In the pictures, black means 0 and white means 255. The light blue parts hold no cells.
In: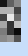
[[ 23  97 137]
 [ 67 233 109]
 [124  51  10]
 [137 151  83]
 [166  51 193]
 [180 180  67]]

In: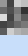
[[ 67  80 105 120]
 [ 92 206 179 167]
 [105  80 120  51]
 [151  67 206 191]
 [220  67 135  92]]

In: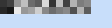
[[ 39  24 234 151 163 206 136 108 124 136  80 179  92]
 [ 52  65 151 191 108  92 218  52 191  65 179 124 136]]

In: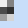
[[ 75  49]
 [158 213]
 [239 130]]

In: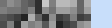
[[ 76 127  47 158 127 142  88 158  35  62  76 142 158]
 [ 88  76  62  35 174 101  47 142  62  76 127  62  76]
 [115 142 127 101  88  47 199 127 186 186 174 101 174]
 [127 115 115 101 127  47 142 115 158 158 142 101 158]]

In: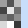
[[ 68 230 110]
 [126  98 142]
 [158  83 189]
 [217 254  55]]

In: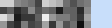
[[ 68  97  43  68 137  82 111  97  27  97  97  43 137]
 [151  68  43 124  68  82 163  55 151  82 111  15 137]
 [208 208 137 124 111  68 208 192 176 111  82 111 124]
 [222 176  27  55  55  97 238 151 124 124  97  55 163]]
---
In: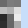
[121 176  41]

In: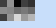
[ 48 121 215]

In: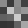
[ 65 135 103  51]

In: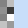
[190 144]

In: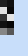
[ 16 224]

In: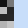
[119 190]
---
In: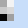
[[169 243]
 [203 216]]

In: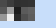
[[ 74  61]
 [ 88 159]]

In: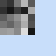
[[68 51]
 [48 23]]

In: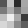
[[ 85 197]
 [123 173]]

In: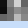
[[ 15 129]
 [ 11 110]]

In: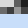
[[216 216]
 [106  61]]
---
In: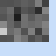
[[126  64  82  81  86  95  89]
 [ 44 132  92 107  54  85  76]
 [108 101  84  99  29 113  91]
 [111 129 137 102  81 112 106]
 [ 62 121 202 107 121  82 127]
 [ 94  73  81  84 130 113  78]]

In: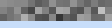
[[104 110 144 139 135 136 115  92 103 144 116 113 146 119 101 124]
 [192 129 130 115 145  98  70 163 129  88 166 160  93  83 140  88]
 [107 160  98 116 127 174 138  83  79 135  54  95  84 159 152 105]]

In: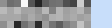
[[205  84 144 110 117 248  85  37  95 112 115  79  68]
 [181 146 186 167 185 163 165 150 183 129 180 160 168]
 [160 167 168 167 168 154 170 156 144 175 180 163 171]
 [195 156 143 177  40 113 137  43 156 116  94 127 144]]

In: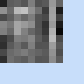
[[152 100  34  93  99  85 126  81  89]
 [160  28 145 108 185 193 145 111  60]
 [163  64  75  95 126 104 125  83  74]
 [154  28 134 119 165 154 141  82  50]
 [176   9 128 105 165 129 103  85  55]
 [187  74  55  76 126 121 135  93  73]
 [157  88  47  90 110  90 127  83  84]
 [146  77  73 106 115 124 108 100  91]
 [138  92  46 110  99  92 112  85  87]]

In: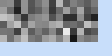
[[ 93 122 136 140  60 147  85 115 143  64 183  88 128 111]
 [ 80 103 158 108  33 146  82  97 131  56 105 159 102 165]
 [ 66  33 195 181 123  54 125 138 149  82 125  47  46 143]
 [190 142  92 162 194 101 164 137 134 166 178 103 111  96]
 [ 72  89 118 115  63 172  93 124  99 136  80 234  58 179]
 [117 127 181 112 152 190 122 110 155 170 130 179  23 135]]

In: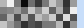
[[ 50 155 181 241 121   8 111  55 120 197 152]
 [ 67 238 127 135 157 113 198 144 207  98 174]
 [221  82  99 178  76 176  85 191 158 204  71]
 [ 50 147 196 152 113  48  82  66 121 122 185]]

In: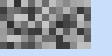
[[169 181 132 193  50 188 107 180 108 190 159 138 164]
 [ 56  98  62 117 108  81  59 101 196 113 134 181 134]
 [193  83  89 121 199 197  64 187 109 172 120  72 113]
 [177 149 164  48 150 112 178 107 199 123  48  67  80]
 [ 56 107 154 110  56 103  61  58 165  66 171  92 160]
 [176  93 158 196 193 147 107 165 108 113  57 160 160]
 [191 188  86  56 133  89  78 129 170 177  58  62 139]]
